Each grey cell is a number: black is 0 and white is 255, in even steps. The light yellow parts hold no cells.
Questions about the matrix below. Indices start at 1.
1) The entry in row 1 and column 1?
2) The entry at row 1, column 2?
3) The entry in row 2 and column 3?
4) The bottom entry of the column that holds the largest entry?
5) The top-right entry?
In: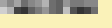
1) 164
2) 135
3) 67
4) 207
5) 135

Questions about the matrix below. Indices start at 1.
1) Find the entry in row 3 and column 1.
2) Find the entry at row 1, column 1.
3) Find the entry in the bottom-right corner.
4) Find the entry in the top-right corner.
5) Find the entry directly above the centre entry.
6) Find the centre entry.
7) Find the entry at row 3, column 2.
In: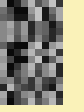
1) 98
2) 167
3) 69
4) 54
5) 151
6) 182
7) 84

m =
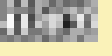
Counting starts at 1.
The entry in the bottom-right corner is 173
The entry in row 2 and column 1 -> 132
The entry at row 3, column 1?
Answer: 132
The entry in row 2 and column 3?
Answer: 132
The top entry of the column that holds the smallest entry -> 105
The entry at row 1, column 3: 89
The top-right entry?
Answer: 173
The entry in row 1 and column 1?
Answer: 132
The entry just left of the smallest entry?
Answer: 188
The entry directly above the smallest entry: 59
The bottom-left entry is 132
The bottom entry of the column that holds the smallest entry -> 159
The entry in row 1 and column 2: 188
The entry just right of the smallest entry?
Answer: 89

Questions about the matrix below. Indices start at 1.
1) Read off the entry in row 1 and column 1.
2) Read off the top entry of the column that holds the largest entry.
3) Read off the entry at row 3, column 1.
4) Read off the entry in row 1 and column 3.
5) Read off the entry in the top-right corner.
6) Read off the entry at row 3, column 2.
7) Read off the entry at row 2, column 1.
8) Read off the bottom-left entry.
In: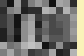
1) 73
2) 126
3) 58
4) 154
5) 45
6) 86
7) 45
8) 126

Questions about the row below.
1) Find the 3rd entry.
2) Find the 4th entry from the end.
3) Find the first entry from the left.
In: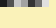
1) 200
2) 162
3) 28

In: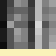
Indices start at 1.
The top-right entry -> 159
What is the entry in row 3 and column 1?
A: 27
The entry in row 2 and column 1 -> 27
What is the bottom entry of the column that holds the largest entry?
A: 186
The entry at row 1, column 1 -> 27
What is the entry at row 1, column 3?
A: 146
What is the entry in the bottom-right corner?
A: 173
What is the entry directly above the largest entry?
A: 186
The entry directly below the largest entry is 200
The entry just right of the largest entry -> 84
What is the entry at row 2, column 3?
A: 100
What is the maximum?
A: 215
